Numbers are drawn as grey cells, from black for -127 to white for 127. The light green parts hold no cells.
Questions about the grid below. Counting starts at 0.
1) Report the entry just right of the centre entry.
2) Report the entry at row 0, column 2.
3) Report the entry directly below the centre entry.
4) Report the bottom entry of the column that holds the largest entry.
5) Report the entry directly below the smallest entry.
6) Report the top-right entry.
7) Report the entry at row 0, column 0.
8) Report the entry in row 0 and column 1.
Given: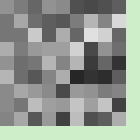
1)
53
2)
-25
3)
45
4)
-47
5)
25
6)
-33
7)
18
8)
-3

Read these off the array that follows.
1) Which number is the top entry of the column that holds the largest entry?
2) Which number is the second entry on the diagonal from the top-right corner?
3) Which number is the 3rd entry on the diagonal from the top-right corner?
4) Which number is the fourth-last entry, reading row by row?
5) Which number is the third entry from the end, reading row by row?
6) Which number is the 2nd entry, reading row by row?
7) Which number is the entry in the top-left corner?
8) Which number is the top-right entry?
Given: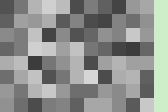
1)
-3
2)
-17
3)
3
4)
39
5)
10
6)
-9
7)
-45
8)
39
